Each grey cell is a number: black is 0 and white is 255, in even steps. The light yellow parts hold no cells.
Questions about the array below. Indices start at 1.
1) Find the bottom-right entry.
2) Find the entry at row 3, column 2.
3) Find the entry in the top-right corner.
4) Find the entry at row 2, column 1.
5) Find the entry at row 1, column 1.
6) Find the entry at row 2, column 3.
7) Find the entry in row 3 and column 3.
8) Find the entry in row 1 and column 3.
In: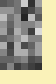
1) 49
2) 116
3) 160
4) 148
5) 88
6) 116
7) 148
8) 116

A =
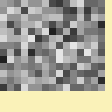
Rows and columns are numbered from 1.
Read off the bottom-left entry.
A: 58
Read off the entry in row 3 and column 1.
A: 216
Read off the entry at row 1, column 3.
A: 119
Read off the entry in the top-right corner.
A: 119
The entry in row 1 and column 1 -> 162
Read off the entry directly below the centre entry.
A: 132
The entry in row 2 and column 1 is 147
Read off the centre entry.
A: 190
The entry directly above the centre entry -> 174
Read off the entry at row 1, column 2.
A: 147
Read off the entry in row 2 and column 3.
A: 190
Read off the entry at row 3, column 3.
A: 147
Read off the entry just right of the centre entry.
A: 87
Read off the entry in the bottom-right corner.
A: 162

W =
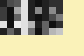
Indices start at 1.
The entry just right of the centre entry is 17
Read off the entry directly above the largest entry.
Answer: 99
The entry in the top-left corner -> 33
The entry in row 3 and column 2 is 17
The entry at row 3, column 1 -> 60
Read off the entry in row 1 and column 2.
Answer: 75
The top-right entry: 47
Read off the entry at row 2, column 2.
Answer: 17
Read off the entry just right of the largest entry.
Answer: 225

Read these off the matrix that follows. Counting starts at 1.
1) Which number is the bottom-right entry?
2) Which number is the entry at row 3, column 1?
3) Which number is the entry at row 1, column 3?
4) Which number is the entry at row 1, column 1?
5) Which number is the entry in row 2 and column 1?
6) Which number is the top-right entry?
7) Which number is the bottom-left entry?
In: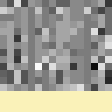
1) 179
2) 124
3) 222
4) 137
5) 206
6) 55
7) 194
